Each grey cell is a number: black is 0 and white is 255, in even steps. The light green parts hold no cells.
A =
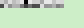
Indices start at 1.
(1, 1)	205
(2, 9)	75
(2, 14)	175
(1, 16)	215
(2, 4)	178
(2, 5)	176
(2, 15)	128
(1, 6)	228
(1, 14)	196
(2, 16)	146

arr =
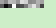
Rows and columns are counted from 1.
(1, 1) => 162
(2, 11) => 68
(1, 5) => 149
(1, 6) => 220
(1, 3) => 189

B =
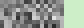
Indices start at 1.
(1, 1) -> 142
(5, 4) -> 188
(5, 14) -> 224
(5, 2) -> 169
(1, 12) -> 69
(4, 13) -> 106
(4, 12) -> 148
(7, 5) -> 148
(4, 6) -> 121
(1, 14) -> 105
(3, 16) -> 105
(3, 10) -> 84
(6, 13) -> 107
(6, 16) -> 180
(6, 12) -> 79
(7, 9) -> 76
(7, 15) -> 104
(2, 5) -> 96
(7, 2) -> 189
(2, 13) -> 89
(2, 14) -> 166
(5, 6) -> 153
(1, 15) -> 141
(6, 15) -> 117
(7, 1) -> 79
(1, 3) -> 144
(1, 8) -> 75
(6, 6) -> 143
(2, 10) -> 202
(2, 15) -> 132
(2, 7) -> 172
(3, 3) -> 124
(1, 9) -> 159
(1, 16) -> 154
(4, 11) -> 121
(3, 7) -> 139

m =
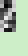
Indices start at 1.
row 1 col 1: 147
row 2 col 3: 36
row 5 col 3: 171
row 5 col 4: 86
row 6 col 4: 44
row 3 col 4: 215
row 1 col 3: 68
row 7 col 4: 79

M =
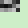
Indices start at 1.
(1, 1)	104
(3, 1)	166
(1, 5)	36
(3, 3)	168

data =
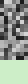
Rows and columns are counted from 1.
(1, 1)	41
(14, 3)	147
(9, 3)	180
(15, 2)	77
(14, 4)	126
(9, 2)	99
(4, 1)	40
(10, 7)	85
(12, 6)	164
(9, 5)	111
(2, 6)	89
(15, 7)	156
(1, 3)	203
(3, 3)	92
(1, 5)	161
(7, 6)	104
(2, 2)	160
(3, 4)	141
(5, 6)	85
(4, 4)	97
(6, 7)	85
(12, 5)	201
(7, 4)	82
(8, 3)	161
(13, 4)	206
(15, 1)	122
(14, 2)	68
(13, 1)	142
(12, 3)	76
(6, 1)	161
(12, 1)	186
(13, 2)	58
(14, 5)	83

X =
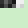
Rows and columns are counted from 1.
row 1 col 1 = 50
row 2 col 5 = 234
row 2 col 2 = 77
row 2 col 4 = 91

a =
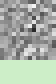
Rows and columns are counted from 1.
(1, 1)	168
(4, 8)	104
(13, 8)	222
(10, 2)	169
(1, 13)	145
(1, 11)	108
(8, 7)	153
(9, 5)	149
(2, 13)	146
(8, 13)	135
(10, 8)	122
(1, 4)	155
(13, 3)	152
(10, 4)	110
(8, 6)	91
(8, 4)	138
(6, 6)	168
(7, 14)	95
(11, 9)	145
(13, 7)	213
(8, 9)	40
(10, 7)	128
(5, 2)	132
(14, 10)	145
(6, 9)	224
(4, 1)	148
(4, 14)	219
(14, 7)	231
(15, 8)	87
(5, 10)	213
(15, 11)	137
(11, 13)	160
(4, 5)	160
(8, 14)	199
